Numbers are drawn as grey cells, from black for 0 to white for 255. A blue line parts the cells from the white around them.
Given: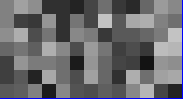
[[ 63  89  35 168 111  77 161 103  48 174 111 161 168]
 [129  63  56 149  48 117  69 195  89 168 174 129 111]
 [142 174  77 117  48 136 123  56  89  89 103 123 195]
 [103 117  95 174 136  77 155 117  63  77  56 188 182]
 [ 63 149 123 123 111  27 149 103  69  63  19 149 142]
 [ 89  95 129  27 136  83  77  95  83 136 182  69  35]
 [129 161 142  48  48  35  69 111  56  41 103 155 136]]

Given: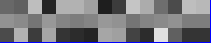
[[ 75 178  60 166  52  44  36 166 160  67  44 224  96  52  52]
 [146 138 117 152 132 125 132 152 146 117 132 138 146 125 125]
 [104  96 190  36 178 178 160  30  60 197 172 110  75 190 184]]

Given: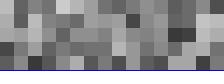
[[ 93 137  57  87 137 173  87 122  79 151  93  79 166 166  64 122]
 [187  99 130 114 203 181 158 114  99 122 143 130  93 107 137  79]
 [ 71 122 158  99 122 107 114 114 181 151 114 137 107 166 173 114]
 [166 158 181 143  99 143 143 130 166 137 130 143  57  64 187 173]
 [173  93 187 130 122 107 158 151 158  71 137 151  99 107 195 187]]

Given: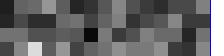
[[ 37  73  45  45 106 114  67  99 128  51  73  87 135  59  59]
 [114 114  81  81  93  87   9 122  59  81 128 106 106  37 114]
 [ 31  99 106 150  93  37  51  87 135  81  59  45  73  73 128]
 [ 67 135 220  93 150  67  99 114 143 122 122 143  59  51 135]]

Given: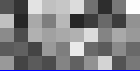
[[ 91  97  68 153 126 234 105  91 139 105]
 [153  68  91  76 132  97 146 212  83 120]
 [192  38 169 126 184  38  60 105  60 146]
 [139  76 177 161 169 177 220 132 169 153]
 [ 83  52 227 192 198 220 113  45 120 253]]

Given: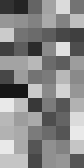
[[ 63  93  43 138 225  77]
 [233 191  56 123  85 178]
 [197 197  71 144 150  85]
 [233 170  85 144 130 197]
 [ 50  36 100 163 219 115]
 [203 115 107  93  71  63]
 [ 71 157 115 123 184 138]
 [178 170 123 107  85 233]
 [150 144 130 170 130 191]
 [184 157 170  77 100 219]
 [163 163 184 107  93 157]
 [ 23  23 203 138 211 150]]

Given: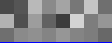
[[111 138 144 132 150 132 125 104]
 [178  79 157  98  60 211 125 150]
 [ 73  85 185 138 164 119 197 111]]

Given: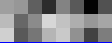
[[159 151  95  44 131  89   3  81]
 [208  89 118 181 201 145  66 125]
 [187 103 139 215 194 174 151 166]]

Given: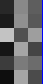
[[ 21 165  68]
 [ 14 165  75]
 [ 27 144  88]
 [ 40 137  94]
 [ 60 123 108]
 [195  81 158]]
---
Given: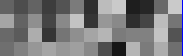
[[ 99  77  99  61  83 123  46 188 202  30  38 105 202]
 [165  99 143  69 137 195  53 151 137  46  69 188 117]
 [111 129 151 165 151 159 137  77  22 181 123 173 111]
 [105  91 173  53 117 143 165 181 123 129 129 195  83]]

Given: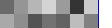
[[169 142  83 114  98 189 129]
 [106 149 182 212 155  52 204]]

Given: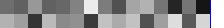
[[178 159  52 186 138 144  59 194 171 194  81 159 221  89 213]
 [110  97 152  97 103 130 236 124  81 165 178 117  37 117  21]]

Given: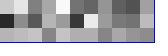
[[ 41 141  88 181 155  56 235 155 121 115 188]
 [202 229 128 168 249 115 101 149  95  82 161]
 [181 188 196 134 196 175 175 134 168 149 141]]

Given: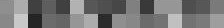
[[136 200  37 107 101 150 172  43 143 136 107 115 192 115 122 158]
 [143 172  64  94  64 178  87  79  71 128  57 150 150  79  87 122]]

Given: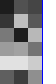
[[ 29  81  69]
 [ 53 190  88]
 [156 162 115]
 [ 95  61 143]
 [121  29 184]
 [225 225 204]]
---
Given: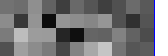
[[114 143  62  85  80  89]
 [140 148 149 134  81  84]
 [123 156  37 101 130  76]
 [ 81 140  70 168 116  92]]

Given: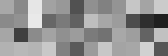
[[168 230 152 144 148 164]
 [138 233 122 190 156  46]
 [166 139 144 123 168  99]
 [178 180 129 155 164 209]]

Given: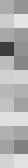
[[172]
 [204]
 [168]
 [ 61]
 [188]
 [208]
 [183]
 [193]
 [223]
 [176]
 [162]
 [211]]

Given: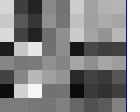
[[213  35 115 162 181]
 [200  54 117 160 166]
 [218  34 143 164 183]
 [ 28 231 140  72  66]
 [135 122 133 143 157]
 [ 67 184 148  66  86]
 [ 13 246 115  58  62]
 [123 119 129  81 130]]

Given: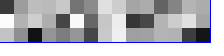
[[ 58 189 200 139 205 172 132 172]
 [252 206  70 103 237  72 205 165]
 [195  18 125  70 240 161 178  21]]

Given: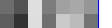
[[109 223 161 150]
 [ 93 222 202 115]]

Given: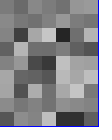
[[123 136 113 154]
 [137 113 152 117]
 [132 167  37 180]
 [ 97 111 125  83]
 [130  73 192 160]
 [167  98 185 190]
 [165 173 168 121]
 [139 130 144 131]
 [ 86 132  49  95]]

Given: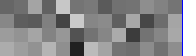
[[102 164 199 121 113 142 116]
 [135  90  68 134  95  71 165]
 [156 165 151 115 171 115 168]
 [172 146 143 187 115 140 142]]
